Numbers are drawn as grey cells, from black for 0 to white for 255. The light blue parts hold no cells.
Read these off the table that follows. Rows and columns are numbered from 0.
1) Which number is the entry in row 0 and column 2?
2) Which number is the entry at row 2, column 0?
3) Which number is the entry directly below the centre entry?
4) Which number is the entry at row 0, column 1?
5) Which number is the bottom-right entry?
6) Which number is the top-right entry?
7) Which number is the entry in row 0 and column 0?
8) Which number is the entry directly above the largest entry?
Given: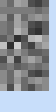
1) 164
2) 152
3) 123
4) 107
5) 138
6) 94
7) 138
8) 49

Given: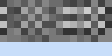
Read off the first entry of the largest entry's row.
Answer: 192
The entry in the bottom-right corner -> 133
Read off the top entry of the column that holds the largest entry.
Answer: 66
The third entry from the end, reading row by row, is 78
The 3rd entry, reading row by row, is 120
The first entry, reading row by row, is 66
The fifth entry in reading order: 133
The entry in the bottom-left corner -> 133
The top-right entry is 120
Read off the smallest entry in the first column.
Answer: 50
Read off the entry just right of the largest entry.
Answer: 108
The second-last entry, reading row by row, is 133
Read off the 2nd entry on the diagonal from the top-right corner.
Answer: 192
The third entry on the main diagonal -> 108
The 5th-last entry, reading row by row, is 108
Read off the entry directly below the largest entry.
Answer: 78

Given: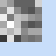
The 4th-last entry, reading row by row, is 72
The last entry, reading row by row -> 124
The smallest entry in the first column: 57
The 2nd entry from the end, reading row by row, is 112
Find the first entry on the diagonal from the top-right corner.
209
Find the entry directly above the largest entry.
124
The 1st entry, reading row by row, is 181
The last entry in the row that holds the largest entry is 98
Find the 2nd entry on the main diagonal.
225
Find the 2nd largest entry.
238
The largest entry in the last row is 225

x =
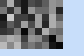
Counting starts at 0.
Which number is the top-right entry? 136
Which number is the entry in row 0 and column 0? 77
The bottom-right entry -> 8
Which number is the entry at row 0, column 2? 51
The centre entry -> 77
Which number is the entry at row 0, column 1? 173
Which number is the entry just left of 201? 23
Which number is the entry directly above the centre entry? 38
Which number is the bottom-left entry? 185
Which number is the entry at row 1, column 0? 120
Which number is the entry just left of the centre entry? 160

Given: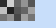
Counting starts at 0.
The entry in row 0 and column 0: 46
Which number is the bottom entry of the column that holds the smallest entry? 147
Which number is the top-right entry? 85
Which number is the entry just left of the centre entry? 33

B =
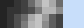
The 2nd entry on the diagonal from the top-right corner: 181
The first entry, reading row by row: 36
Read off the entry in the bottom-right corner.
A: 65
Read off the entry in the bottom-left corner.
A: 36
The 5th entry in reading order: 107
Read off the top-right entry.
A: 107
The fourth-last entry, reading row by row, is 195
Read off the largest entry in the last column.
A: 139
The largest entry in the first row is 195
